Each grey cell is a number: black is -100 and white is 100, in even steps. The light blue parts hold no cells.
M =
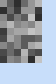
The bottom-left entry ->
-53
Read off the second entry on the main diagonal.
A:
-17
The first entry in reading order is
18
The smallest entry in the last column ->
-64
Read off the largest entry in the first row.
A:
43
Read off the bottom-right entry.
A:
53
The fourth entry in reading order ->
-17
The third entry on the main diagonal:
-5
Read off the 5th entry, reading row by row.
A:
18
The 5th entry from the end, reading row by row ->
6

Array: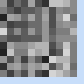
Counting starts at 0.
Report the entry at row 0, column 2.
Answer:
-15
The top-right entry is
8
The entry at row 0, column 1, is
-49
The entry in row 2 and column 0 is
-73
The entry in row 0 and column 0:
18
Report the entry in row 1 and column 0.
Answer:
-2
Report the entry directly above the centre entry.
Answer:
-15
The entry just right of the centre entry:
18
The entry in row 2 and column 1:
28
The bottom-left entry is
-2
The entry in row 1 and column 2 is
-49
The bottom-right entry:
-2

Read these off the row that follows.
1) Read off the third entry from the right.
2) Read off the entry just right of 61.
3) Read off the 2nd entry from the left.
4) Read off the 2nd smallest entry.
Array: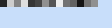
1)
-84
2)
3
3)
61
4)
-71

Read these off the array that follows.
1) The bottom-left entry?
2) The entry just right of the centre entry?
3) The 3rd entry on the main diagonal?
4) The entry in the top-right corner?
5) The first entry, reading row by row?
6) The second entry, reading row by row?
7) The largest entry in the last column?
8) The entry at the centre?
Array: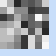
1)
35
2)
-23
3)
35
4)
59
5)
84
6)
35
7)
94
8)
-69

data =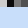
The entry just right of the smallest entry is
-5
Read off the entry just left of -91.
60
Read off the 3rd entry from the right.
-91

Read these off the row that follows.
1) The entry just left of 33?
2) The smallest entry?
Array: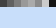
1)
20
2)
-84

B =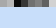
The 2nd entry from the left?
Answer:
44
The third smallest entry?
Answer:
-24
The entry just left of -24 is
0

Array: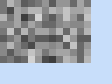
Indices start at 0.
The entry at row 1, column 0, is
-6
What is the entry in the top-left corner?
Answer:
-6
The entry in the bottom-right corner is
42
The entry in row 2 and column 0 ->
42
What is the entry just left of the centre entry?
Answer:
29
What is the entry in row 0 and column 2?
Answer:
17
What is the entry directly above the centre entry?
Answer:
-18
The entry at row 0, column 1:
42
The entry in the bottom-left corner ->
-18
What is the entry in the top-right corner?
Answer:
-6
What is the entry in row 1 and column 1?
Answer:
-41
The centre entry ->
29
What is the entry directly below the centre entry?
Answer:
-28

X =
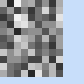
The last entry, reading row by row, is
-34
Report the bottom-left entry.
34
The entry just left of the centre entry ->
44
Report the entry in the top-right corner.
34
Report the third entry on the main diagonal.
90
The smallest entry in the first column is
-56
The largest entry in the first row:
90
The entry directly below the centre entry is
-10
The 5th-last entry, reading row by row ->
-69
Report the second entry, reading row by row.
-69
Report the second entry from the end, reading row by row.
44
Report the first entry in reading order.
44
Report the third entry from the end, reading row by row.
-10
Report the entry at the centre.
24
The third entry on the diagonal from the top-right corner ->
-23
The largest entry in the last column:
79
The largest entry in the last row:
79

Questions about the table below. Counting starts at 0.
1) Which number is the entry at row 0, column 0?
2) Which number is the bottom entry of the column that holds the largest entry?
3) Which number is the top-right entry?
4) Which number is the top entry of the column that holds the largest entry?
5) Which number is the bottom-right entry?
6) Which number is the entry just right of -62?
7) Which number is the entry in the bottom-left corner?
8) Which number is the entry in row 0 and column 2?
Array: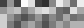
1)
-49
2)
7
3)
86
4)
98
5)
40
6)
7
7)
62
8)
-49

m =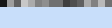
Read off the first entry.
-83
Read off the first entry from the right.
-12
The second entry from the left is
24
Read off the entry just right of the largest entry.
34
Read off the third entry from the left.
-25
